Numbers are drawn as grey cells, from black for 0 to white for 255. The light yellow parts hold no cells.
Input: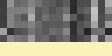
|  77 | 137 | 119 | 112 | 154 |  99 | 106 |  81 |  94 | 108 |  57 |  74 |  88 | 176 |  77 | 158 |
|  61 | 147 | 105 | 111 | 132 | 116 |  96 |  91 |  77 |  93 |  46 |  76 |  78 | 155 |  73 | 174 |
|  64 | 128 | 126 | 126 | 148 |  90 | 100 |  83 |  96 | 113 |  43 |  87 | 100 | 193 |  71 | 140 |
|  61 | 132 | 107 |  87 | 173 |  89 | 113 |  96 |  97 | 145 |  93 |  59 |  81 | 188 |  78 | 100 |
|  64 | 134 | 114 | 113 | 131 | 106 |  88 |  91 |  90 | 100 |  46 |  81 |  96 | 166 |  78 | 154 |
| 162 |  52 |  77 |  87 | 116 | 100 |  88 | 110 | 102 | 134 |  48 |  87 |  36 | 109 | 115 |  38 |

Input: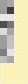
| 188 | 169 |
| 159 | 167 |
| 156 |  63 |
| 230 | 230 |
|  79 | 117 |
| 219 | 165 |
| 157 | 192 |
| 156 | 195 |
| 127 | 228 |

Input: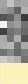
| 202 | 188 | 175 | 114 |
| 164 | 194 | 160 | 165 |
| 156 | 139 |  99 | 177 |
|  85 |  97 | 143 |  58 |
| 241 | 143 | 157 | 113 |
|  65 | 112 | 125 | 105 |
| 170 | 115 | 172 |  81 |
| 176 | 182 | 114 | 170 |
| 115 | 136 | 104 | 125 |

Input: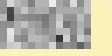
| 164 | 199 | 206 | 170 | 151 | 172 | 165 | 210 | 116 | 141 | 136 |  98 | 141 |
| 150 | 213 | 183 | 168 | 128 | 180 | 178 | 236 | 166 | 148 | 218 | 140 | 190 |
| 146 |  72 | 165 | 195 | 161 | 174 | 171 | 133 | 170 | 169 | 170 | 165 | 193 |
| 183 |  66 | 149 | 141 | 135 | 131 | 120 | 148 | 192 | 148 | 145 | 189 | 153 |
| 142 | 142 | 172 | 191 | 162 | 154 | 126 | 153 | 208 | 117 | 138 | 174 | 154 |
| 149 | 228 | 175 | 150 | 176 | 158 | 145 | 157 | 184 | 187 | 139 | 182 | 121 |
| 148 | 222 | 146 | 135 | 185 | 183 | 172 | 150 |  54 | 208 | 127 | 204 | 174 |

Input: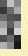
| 176 | 138 |  23 |
|  93 | 191 | 136 |
|  57 | 109 | 169 |
| 109 |  82 |  77 |
| 156 |  98 | 163 |
| 190 |  62 | 211 |
|  80 | 108 |  39 |

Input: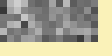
|  82 | 138 | 115 | 156 | 160 | 134 |  90 | 105 | 123 |  94 |  93 |  60 | 143 |  76 |
|  84 | 183 | 206 | 182 | 112 |  98 | 105 | 163 |  91 | 184 |  92 | 111 | 107 | 123 |
|  56 | 164 | 191 | 136 | 124 | 122 | 110 | 143 | 147 | 135 | 112 | 105 | 141 |  82 |
| 121 | 121 | 112 | 198 | 156 | 113 | 113 | 148 | 124 | 151 | 105 | 124 | 100 | 113 |
| 117 | 175 | 186 |  72 | 174 | 145 | 119 | 109 | 125 | 166 | 146 | 126 | 128 |  89 |
| 182 | 116 | 128 | 113 | 143 | 172 | 120 | 122 | 180 | 130 | 157 | 162 | 170 | 136 |
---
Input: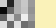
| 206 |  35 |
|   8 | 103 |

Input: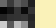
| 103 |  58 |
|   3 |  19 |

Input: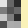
| 227 | 102 |
| 124 |  82 |

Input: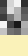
|  59 | 212 |
|  82 | 220 |

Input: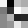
| 242 |   0 |
| 122 |  46 |

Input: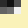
|  43 |  17 |
|  99 | 112 |
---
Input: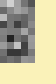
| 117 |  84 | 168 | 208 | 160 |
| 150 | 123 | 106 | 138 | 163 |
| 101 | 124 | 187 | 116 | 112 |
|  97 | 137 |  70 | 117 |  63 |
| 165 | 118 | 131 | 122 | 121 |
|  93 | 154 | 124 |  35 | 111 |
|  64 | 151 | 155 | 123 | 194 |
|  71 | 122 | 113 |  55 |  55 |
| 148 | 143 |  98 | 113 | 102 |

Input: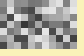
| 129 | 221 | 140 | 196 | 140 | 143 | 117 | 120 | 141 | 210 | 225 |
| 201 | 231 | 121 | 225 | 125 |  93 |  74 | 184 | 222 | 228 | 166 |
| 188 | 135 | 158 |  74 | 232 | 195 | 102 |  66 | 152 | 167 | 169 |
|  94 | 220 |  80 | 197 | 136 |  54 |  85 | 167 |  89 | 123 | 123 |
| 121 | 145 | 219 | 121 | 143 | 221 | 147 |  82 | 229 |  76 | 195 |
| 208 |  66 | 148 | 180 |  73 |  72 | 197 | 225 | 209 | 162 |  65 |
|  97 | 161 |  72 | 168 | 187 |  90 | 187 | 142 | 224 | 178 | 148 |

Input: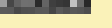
| 107 |  41 | 159 |  71 |  99 | 112 | 111 |  42 | 100 |  63 |  57 |  53 | 193 |
|  85 |  77 |  90 |  89 |  72 |  80 |  81 |  88 |  89 |  69 |  89 |  81 |  88 |

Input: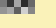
|  45 | 105 | 122 |  55 | 166 |
| 208 | 134 | 148 | 167 |  95 |

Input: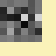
|  83 | 118 | 117 | 108 | 121 | 119 |
|  85 | 119 |  36 | 147 |  72 |  46 |
|  48 | 212 |  43 |  30 |  21 | 212 |
|  88 | 123 | 107 | 135 | 103 |  10 |
|  84 |  43 |  86 | 163 |  68 | 128 |
| 105 | 114 | 122 | 129 | 102 | 111 |

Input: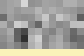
| 175 | 161 | 154 | 163 | 168 | 215 | 145 | 150 | 163 | 160 | 155 | 175 |
| 151 | 138 | 155 | 164 | 152 | 161 | 161 | 181 | 164 | 174 | 164 | 157 |
| 159 |  95 | 109 | 159 | 146 | 141 | 145 | 169 | 199 | 151 | 198 | 177 |
| 190 | 192 | 174 | 140 | 205 | 191 | 136 | 103 | 178 | 153 | 138 | 146 |
| 105 | 138 | 151 | 170 |  96 |  71 | 161 | 172 | 144 | 131 | 158 | 140 |
| 100 | 109 | 142 | 158 |  98 |  48 | 181 | 206 | 134 | 155 | 170 | 136 |
| 133 | 115 | 133 | 148 | 129 | 104 | 175 | 195 | 140 | 164 | 174 | 154 |
